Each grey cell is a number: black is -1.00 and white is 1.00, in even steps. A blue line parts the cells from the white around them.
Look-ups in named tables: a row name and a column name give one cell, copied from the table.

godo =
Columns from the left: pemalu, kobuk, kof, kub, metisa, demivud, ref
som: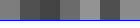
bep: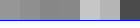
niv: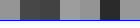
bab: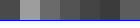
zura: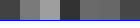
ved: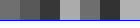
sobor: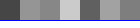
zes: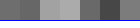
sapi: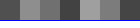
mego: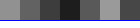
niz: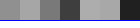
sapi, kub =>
-0.48
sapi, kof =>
-0.12
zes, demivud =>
-0.44
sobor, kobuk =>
0.17
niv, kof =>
-0.48
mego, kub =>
-0.77
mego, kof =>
-0.52
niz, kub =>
-0.51
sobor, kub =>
0.59
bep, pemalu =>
0.18
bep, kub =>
0.07
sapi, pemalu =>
-0.37
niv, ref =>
0.19
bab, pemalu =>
-0.42
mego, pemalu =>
0.14
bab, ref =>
-0.28
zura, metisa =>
-0.17
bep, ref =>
-0.41

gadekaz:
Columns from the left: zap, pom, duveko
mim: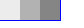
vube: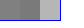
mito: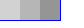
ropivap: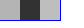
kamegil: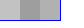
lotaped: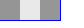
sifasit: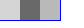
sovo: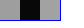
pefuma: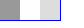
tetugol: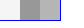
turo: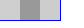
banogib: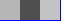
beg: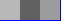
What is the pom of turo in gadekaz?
0.20
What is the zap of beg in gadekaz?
0.44
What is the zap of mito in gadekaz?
0.65
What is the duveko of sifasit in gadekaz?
0.45
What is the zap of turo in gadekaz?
0.62
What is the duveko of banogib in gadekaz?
0.53
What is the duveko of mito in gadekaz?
0.17
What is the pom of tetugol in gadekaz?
0.19
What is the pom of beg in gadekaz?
-0.24

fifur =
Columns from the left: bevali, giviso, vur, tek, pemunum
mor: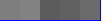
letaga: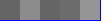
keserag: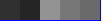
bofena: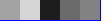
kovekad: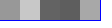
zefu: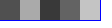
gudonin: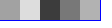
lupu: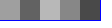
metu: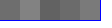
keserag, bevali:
-0.62
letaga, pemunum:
0.17
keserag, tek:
-0.07
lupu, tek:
0.06
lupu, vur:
0.44
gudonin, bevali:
0.27
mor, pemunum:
-0.16
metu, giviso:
0.02
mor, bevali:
-0.01
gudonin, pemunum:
0.40
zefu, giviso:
0.33
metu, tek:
-0.16
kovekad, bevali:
0.19
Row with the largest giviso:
gudonin

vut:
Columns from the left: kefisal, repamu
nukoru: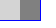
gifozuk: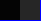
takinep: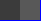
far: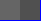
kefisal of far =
-0.21
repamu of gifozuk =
-0.70
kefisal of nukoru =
0.66
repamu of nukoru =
0.00
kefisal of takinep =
-0.54
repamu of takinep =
-0.31
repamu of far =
-0.37
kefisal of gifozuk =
-0.97
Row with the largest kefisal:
nukoru

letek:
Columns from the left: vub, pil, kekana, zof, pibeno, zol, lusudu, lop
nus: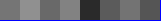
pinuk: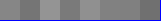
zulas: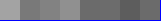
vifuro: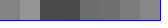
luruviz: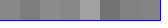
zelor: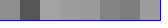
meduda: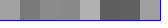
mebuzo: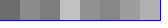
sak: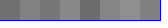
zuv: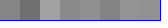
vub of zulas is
0.28
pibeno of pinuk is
0.13
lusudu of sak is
0.12
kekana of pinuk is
0.16
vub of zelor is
0.11
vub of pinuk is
0.05
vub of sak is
-0.12

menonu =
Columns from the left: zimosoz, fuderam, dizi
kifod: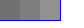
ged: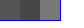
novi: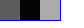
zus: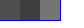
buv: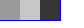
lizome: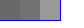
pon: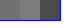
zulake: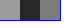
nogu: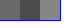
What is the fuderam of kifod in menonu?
-0.01
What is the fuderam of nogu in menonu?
-0.41
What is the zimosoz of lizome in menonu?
-0.18
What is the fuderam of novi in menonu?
-0.97
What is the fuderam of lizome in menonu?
-0.10
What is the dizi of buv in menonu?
-0.58
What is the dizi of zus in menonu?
-0.08
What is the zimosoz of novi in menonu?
-0.27
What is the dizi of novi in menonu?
0.34
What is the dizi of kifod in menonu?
0.14
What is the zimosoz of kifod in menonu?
-0.11
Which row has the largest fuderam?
buv

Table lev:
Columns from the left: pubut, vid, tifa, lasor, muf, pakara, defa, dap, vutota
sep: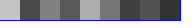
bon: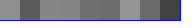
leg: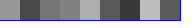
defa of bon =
0.17
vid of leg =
-0.43
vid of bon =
-0.28
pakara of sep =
-0.08
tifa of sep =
0.01
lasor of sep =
-0.32
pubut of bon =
0.12
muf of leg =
0.37
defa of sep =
-0.50
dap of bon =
-0.17
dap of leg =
0.49
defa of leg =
-0.56
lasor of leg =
0.01
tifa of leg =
-0.08
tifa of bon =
0.06
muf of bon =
-0.12
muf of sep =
0.36
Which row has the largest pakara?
sep

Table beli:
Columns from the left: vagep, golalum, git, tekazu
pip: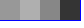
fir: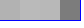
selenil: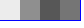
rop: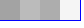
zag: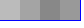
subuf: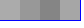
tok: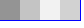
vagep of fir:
0.40
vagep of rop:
0.28
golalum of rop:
0.47
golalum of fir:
0.46
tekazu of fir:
-0.03
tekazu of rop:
0.92
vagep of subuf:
0.34
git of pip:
0.06
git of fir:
0.44
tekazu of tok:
0.65
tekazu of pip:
-0.59
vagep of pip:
0.19
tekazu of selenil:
-0.08
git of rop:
0.36

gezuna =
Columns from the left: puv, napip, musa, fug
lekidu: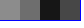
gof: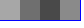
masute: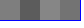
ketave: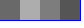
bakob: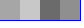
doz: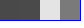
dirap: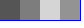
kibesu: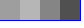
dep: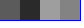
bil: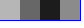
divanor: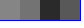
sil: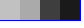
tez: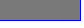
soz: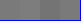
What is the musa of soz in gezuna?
-0.09
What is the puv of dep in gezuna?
-0.29
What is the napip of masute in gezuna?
-0.28
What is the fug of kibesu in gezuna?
-0.37
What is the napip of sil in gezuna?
0.33
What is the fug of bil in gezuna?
0.09
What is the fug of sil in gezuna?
-0.80
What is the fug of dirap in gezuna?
0.15
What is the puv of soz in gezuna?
-0.04
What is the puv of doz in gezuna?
-0.43
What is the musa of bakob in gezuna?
-0.16
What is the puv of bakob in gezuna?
0.30
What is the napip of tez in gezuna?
-0.05
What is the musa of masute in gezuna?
0.05
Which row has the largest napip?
bakob

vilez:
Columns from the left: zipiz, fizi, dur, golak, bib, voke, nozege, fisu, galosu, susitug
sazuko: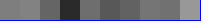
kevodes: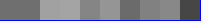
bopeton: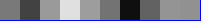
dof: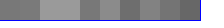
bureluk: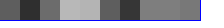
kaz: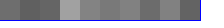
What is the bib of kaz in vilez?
0.03
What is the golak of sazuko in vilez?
-0.67
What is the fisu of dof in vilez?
0.02
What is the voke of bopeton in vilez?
-0.10
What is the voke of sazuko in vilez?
-0.31
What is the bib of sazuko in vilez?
-0.14
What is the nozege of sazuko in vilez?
-0.23
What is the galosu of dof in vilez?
-0.09
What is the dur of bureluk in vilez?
-0.15
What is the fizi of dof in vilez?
-0.04
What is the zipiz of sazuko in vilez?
-0.01
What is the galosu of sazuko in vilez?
-0.11
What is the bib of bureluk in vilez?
0.41
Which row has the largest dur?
kevodes

